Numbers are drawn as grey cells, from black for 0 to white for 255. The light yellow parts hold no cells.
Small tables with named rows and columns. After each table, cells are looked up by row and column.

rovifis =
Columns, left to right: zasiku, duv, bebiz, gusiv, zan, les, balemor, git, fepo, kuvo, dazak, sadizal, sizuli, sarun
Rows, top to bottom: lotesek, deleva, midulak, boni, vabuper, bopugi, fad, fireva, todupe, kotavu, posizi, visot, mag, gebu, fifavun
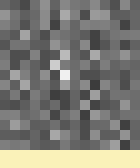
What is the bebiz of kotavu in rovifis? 77
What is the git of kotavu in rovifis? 100
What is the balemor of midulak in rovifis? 128
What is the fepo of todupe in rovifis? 138
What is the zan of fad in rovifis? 79
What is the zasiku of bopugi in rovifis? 115
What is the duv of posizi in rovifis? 78
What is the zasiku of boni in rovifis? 101
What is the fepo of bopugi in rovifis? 85
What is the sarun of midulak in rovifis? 102
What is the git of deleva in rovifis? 128
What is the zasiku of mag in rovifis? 106
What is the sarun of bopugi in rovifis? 114
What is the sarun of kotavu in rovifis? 109
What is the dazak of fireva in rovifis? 94
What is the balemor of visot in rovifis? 109
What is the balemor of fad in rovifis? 122
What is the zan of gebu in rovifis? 81
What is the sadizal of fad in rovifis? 100

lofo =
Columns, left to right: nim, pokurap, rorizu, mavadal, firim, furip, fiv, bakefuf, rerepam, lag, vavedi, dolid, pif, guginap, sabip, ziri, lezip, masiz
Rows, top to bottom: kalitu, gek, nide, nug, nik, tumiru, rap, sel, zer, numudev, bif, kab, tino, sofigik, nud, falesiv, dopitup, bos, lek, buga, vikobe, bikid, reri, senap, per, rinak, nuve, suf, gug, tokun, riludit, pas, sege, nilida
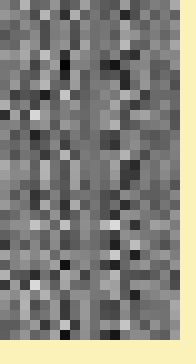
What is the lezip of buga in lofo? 102
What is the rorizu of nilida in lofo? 148
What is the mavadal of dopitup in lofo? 95
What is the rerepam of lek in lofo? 80
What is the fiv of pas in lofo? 57
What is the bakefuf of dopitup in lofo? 162
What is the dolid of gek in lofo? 120
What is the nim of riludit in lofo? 140
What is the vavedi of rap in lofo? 46
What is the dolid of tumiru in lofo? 129
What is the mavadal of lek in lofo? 86
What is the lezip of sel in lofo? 106
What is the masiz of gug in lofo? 76
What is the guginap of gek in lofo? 79
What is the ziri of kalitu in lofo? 126
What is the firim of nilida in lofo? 114
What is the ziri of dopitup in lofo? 111
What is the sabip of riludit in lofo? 106
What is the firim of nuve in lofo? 131
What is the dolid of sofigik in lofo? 68

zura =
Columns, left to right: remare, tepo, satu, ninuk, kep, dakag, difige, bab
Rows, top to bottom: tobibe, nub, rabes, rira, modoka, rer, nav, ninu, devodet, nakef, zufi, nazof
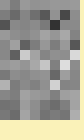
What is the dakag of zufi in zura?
109
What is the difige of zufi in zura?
127
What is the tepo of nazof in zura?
108
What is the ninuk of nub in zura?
111
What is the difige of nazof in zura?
117
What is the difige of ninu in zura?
158
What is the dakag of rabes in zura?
50

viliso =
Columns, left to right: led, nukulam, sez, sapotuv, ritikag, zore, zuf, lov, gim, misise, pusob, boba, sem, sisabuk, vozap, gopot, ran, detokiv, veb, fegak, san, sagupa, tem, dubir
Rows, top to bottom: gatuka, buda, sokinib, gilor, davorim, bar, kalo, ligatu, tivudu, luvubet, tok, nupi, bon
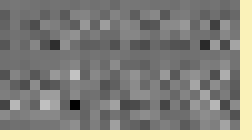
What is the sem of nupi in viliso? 100
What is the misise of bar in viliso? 116
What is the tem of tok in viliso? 72
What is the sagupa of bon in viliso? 127
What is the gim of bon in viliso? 104
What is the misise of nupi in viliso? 131
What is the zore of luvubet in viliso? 157
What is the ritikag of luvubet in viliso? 156
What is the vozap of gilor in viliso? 122
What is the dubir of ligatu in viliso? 100
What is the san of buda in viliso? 97
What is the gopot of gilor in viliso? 112
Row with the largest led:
nupi

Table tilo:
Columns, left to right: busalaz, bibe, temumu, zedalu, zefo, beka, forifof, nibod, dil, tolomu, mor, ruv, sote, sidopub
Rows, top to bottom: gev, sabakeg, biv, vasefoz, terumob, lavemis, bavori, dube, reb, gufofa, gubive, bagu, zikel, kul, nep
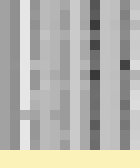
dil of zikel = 169
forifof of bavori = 156
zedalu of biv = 145
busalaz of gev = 162
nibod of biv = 202
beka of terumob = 181
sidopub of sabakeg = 204
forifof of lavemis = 156
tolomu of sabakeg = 92
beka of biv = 179
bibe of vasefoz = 144
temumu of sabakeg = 230
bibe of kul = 144
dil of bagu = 169
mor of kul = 195
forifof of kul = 172

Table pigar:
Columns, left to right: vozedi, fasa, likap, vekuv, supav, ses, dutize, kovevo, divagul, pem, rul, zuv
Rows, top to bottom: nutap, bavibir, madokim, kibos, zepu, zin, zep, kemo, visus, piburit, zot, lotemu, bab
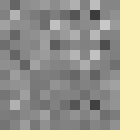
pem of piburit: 134
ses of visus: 147
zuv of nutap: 133
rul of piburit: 128
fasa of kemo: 157
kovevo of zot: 85
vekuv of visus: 121
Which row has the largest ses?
madokim

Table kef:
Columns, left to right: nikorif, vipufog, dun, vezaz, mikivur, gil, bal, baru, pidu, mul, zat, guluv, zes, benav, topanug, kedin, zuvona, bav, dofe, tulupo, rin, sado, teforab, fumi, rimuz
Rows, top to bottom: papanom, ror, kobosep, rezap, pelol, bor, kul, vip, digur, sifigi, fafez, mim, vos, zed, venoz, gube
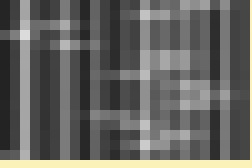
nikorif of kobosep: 38
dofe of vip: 115
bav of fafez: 114
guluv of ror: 47
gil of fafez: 65
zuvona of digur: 120
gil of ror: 66
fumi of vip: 66
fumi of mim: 67
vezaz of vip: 72
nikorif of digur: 35
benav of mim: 93
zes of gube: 77
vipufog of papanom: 63
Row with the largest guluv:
mim

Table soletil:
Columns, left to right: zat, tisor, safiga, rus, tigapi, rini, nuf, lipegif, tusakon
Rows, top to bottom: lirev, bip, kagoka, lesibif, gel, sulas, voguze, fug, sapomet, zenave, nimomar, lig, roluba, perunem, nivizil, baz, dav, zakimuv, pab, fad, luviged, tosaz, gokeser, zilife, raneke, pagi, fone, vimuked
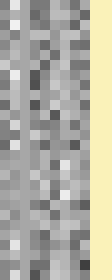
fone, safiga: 167
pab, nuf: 172
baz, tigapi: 179
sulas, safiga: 167
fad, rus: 165
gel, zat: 136
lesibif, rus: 187
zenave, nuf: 190
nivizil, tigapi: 105
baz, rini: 153
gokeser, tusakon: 156
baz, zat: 148
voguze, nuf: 196
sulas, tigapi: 173
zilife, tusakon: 114
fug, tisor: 236
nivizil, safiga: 167
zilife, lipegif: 122
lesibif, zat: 158
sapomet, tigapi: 150

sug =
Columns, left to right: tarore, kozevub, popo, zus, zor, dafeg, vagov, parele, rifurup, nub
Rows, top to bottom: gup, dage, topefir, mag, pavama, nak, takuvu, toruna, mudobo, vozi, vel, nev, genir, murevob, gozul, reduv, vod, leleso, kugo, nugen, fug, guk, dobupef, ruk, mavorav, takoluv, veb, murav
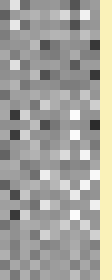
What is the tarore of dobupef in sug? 115
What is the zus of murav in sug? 134
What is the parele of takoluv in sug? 179
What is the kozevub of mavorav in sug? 126
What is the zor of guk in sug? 151
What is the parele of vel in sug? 166
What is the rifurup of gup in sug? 145
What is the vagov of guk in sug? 160
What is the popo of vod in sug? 123
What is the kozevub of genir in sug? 144
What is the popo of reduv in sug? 170
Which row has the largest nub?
leleso

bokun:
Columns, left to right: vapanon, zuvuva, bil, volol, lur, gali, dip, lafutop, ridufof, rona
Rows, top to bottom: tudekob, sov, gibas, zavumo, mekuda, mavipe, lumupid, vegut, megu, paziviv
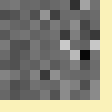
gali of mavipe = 110
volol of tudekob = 106
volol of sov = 80
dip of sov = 107
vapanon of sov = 77
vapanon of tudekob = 114

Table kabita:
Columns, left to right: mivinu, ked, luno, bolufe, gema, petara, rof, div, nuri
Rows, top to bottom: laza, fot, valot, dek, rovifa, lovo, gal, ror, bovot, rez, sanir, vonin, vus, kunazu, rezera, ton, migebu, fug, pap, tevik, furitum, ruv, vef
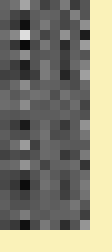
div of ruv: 101
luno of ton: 69
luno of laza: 164
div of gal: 104
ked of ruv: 97
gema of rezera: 106
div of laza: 59
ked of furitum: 81
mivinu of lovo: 94
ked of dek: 136
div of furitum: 117
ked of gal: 60
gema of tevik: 98
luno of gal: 28
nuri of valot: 143
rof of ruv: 98
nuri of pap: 122
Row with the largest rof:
dek

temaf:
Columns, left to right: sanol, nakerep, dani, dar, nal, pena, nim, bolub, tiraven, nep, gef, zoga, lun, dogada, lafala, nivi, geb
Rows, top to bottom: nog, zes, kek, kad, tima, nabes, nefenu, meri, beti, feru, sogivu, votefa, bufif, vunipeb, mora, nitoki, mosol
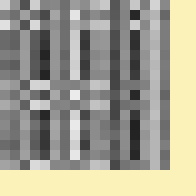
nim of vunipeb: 109
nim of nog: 111
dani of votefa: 153
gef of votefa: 137
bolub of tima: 207
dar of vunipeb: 97
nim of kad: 111
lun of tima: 140
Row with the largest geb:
nog

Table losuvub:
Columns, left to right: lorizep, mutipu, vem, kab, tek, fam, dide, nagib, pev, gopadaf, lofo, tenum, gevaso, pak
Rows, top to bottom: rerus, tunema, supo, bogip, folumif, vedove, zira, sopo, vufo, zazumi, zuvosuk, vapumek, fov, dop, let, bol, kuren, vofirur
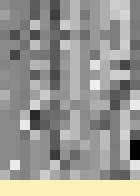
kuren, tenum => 125
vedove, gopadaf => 117
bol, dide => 145
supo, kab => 194
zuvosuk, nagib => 138
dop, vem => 114
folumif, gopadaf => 152
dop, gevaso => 209
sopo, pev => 143
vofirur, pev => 156
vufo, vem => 130
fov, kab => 65
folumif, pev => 143
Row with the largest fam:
kuren

